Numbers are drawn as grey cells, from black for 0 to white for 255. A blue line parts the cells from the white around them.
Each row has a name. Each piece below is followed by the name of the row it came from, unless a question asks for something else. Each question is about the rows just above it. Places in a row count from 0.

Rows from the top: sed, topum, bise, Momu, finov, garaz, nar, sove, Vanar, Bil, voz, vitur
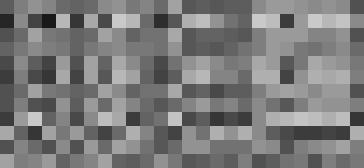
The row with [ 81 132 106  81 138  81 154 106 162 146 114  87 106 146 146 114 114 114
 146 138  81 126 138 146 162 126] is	voz
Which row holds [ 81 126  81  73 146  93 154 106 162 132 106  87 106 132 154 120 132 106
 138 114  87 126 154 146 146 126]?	sove
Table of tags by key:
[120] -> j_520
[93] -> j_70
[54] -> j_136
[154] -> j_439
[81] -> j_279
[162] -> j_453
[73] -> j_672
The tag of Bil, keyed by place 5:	j_439
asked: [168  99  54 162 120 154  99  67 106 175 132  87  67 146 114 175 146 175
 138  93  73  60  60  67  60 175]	Bil

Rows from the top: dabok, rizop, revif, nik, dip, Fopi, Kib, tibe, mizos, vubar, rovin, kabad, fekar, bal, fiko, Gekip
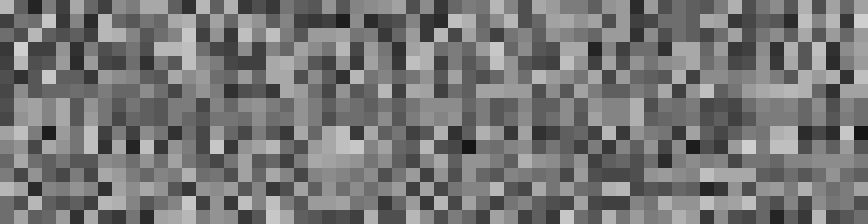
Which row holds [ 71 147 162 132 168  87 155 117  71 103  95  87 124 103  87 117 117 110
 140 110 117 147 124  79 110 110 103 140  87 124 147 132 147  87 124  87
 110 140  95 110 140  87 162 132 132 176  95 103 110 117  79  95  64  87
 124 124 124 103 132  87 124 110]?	mizos
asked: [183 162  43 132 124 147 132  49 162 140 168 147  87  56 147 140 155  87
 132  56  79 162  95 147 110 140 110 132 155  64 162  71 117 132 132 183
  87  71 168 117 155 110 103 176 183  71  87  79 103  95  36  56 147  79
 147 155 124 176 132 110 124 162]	bal
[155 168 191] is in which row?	rovin
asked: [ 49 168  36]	rovin

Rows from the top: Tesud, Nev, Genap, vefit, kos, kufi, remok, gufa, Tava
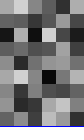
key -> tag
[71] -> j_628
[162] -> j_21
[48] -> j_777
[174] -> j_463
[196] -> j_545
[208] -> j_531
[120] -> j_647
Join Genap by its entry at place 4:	j_628
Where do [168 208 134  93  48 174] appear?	Tesud
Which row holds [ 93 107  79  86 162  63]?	vefit

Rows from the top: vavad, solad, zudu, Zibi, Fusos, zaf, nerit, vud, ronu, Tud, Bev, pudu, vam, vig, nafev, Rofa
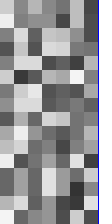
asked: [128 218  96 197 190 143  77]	zudu
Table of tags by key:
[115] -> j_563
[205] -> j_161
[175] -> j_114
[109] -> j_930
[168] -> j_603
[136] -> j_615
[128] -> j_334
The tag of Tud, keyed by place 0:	j_603
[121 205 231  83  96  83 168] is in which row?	nerit
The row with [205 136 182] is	vavad

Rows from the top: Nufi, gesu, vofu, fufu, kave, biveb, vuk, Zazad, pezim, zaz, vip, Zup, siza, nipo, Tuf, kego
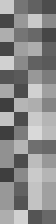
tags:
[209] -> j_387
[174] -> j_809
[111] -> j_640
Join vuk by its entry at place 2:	j_387
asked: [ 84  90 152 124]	biveb
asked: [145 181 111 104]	vip
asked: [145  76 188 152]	Zup
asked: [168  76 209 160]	vuk

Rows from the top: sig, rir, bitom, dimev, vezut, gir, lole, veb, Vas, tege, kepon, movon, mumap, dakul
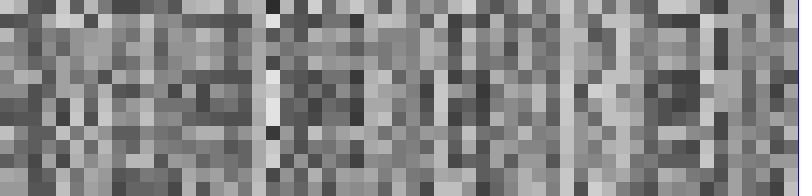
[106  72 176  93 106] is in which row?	rir
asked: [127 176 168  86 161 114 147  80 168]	dimev

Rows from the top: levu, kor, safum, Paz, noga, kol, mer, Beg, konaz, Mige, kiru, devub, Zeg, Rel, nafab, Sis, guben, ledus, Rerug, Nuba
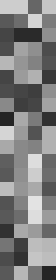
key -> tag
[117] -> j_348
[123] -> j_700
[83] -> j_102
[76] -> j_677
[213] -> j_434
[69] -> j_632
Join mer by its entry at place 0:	j_677
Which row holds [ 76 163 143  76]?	Paz

